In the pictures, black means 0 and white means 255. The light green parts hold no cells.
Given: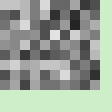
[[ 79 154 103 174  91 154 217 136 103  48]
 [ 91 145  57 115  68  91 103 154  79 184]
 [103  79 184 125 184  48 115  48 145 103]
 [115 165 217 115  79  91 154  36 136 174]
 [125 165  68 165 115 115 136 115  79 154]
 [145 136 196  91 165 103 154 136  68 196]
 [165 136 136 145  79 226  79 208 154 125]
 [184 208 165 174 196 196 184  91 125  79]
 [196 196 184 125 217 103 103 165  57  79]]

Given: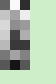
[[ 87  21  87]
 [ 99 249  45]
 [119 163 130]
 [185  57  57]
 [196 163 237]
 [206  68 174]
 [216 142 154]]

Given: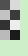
[[ 50 237]
 [ 80 217]
 [186  27]
 [195  59]]

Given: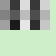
[[130  89 188  77 179]
 [151  56 220  56 210]
 [160  26 230  45 198]]

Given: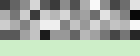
[[ 58 100 140 214  89  58 140  80 173 249 140  70 109 226]
 [ 89  89 161 195  27 152 152 100 183 161 118  70 118  38]
 [173 118 205  58 205 183 214 140 161 109 226 173 129   8]
 [205 173 129 195 238 238 129 195 152 214 161 195 183 249]]

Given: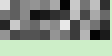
[[ 36 201 126 105 160 138 232  59 160 116  47]
 [116  95 138  15  26  47  59 191  71 169 105]
 [148  71  83  83  71 148 116  59 181   4  26]
 [222  95 138 148 126 169   4 201 116 191  47]]

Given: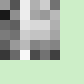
[[ 24 143 237 165 153 185]
 [ 55 105 248  75 114  64]
 [ 95 153 185 132 143 132]
 [105  95 227 216 216 176]
 [123 114 205 195 195 165]
 [153  84 237 176 205 114]]

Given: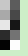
[[  3 253]
 [ 43 115]
 [169  72]
 [199  92]
 [231  22]]

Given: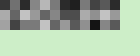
[[ 55 113  43 134 183 122  43  31 122  67  89  43]
 [162  67 122 122 194 101 153  89 144  20 134  89]
 [171 101 194 153 101 134  77  77 171 144 194 153]]
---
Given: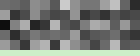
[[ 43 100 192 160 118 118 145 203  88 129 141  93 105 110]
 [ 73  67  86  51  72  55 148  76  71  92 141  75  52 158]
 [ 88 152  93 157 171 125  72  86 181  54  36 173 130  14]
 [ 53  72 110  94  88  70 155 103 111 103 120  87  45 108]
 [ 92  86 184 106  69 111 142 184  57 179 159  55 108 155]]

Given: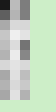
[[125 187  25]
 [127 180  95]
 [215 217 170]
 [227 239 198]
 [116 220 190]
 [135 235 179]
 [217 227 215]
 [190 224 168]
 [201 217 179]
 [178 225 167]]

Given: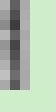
[[170  96 178]
 [173  79 158]
 [176  61 139]
 [169 100 182]
 [174  70 149]
 [172  81 161]
 [170  95 177]
 [168 109 192]
 [171  89 169]]

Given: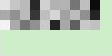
[[ 12 191 118 179 178 209  40 186 198 227]
 [ 36 144 188 162 213 190  55 187 145 170]
 [193 200  95 168  36 201 145 118 170 243]]

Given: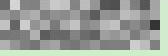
[[164  86 126 173  80  85 149 188 132 194 201 175 129 131 212 106]
 [167 147 178 188 142 147  92 123 157 139 144 128 174 163 135 151]
 [ 52 118 138 125 193 184 146 137 194 170 122 171 147 205 101 194]
 [179 152 125 166 150 159  98 108 131 103 105  93 177 127 120 118]
 [127 188 205 126 127 125 149 135 118 125 163 154 117 128 148 177]]

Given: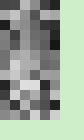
[[ 35  64 140 185  73  70]
 [168 178  83 145 195 167]
 [ 48  55 102 140 153  29]
 [ 38 100 108 147  65 128]
 [ 23  93 115 152  88 124]
 [120 112 146 174 163 113]
 [111 105 170 174 209 115]
 [156 159 101 166 199 178]
 [136  42 221 222 143  36]
 [191  86 173 133 209  62]
 [ 34  79 105 182  54 121]
 [206 107 208 105 157 136]]

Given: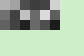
[[209  67  61  77 162 178]
 [ 94 218 106 193  66 112]
 [ 28  77 105  33  66  97]]

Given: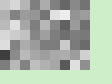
[[115 137 103 128 172 127 181 215 199]
 [156 148 237 225 117 149 155 130 176]
 [112 155  97 135 183 126 166 223 185]
 [121 125 111 126 159 134 194 204 215]
 [107 123 202 125 125 155 172 131 221]
 [208 157 173 169 158 167 185 139  62]
 [143 223  89 166 176 191 130 183 125]]

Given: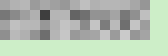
[[150 167 180 182 182 177 191 173 152 160 168 155 183 178 165]
 [191 144 120 164 146 147 112 100 182 181  62 176 159 138 119]
 [157 196 111 186 124 196 138 185 195 177 152 183 184 192 162]
 [164 150 202 155 197 165 162 153 198 181 110 147 176 185 143]]
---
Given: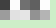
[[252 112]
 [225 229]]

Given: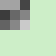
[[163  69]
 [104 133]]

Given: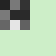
[[121  51]
 [ 41  42]]

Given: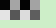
[[165   3]
 [ 87 220]]

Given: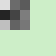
[[107  91]
 [ 68 125]]

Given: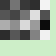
[[116  56]
 [ 69 116]]

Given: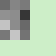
[[133 122]
 [141  54]]
